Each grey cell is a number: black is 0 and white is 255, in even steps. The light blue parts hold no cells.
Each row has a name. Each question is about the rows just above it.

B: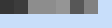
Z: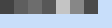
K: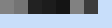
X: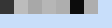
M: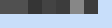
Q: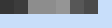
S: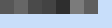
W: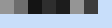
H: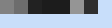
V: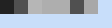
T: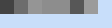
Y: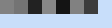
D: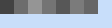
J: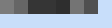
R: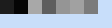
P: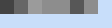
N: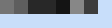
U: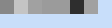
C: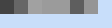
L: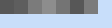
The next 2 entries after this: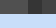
[ 60 135]
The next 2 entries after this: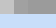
[ 46 161]
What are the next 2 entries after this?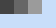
[141 141]
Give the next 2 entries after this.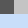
[135  74]
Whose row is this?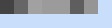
C
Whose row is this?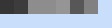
B

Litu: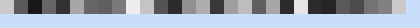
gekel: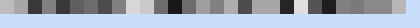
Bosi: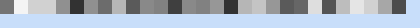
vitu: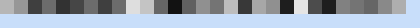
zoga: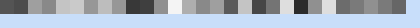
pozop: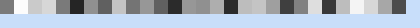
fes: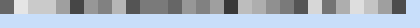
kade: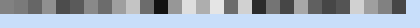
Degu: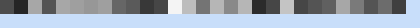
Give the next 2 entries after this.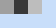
[174 144]
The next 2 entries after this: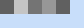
[ 43 151]
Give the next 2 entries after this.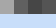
[209 159]
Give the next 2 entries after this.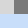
[ 37 144]

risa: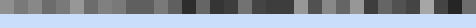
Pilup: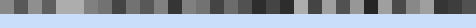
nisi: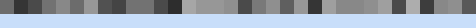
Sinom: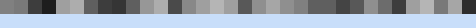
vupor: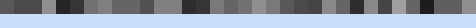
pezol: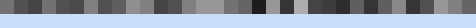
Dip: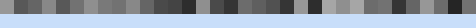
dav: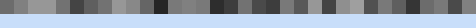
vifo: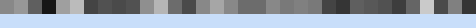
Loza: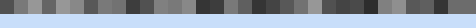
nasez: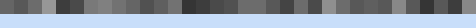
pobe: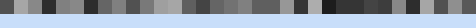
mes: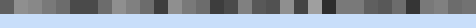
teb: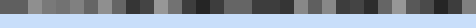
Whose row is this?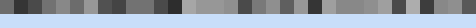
nisi
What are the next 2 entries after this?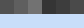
[ 81 108]
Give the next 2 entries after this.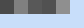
[ 68 159]
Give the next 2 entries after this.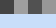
[ 37 159]
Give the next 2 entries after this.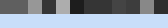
[166  81]
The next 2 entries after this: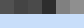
[88 95]
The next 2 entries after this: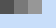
[101 151]

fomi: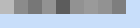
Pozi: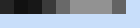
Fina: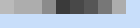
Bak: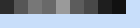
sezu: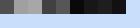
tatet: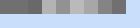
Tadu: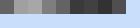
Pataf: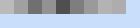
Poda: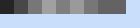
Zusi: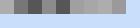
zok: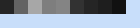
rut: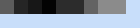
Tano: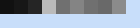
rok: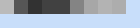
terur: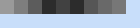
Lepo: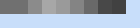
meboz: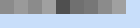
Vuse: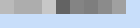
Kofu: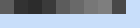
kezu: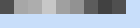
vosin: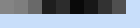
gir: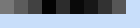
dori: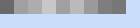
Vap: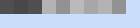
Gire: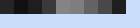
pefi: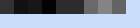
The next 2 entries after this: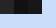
[ 58 105]
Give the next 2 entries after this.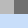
[132 112]
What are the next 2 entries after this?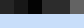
[139 139]

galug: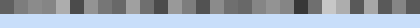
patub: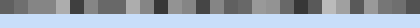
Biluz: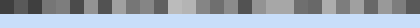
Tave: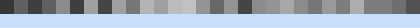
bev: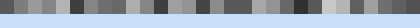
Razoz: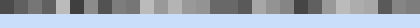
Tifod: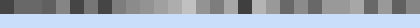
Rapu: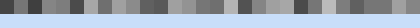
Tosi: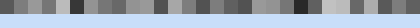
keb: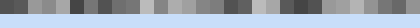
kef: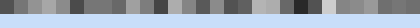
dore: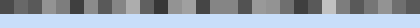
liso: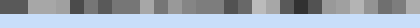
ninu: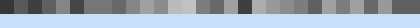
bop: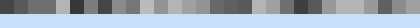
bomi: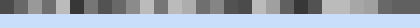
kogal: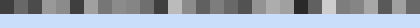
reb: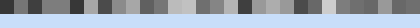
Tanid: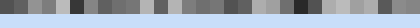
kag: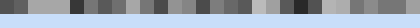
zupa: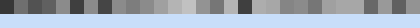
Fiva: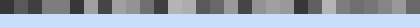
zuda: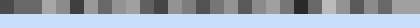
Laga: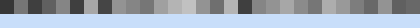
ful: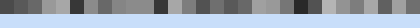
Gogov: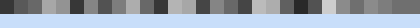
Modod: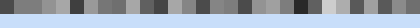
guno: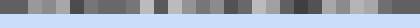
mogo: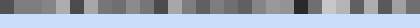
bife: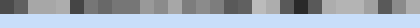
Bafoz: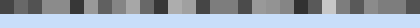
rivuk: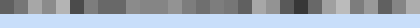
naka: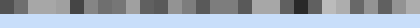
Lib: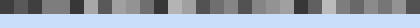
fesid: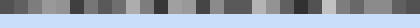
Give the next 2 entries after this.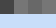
[118 153]
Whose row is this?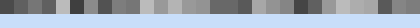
Razoz

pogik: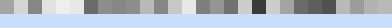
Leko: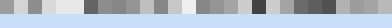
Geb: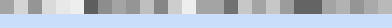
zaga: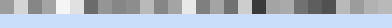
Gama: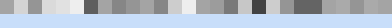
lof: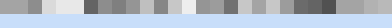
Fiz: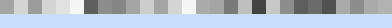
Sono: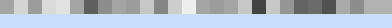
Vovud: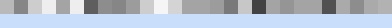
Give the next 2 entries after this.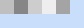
[164 113]
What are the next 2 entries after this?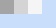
[170 164]
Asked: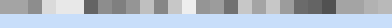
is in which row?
lof
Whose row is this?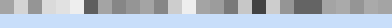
Gama

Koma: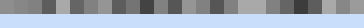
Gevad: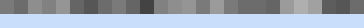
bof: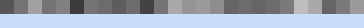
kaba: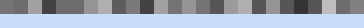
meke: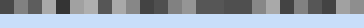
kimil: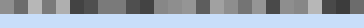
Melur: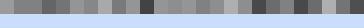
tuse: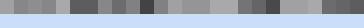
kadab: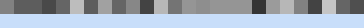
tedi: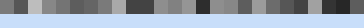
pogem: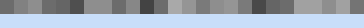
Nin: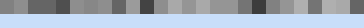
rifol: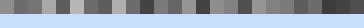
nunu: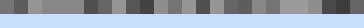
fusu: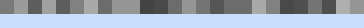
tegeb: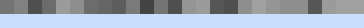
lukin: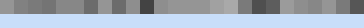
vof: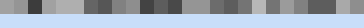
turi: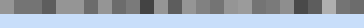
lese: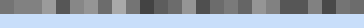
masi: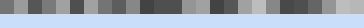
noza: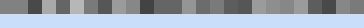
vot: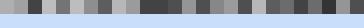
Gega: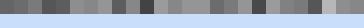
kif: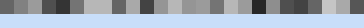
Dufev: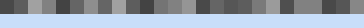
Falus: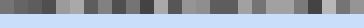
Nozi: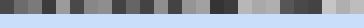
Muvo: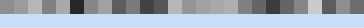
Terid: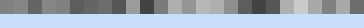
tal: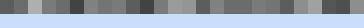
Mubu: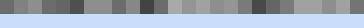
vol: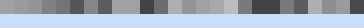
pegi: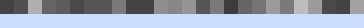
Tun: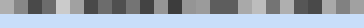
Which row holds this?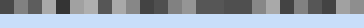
meke
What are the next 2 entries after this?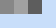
[122  67]
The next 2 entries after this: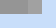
[169 122]
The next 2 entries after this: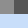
[155 161]
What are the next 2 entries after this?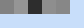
[ 93 155]

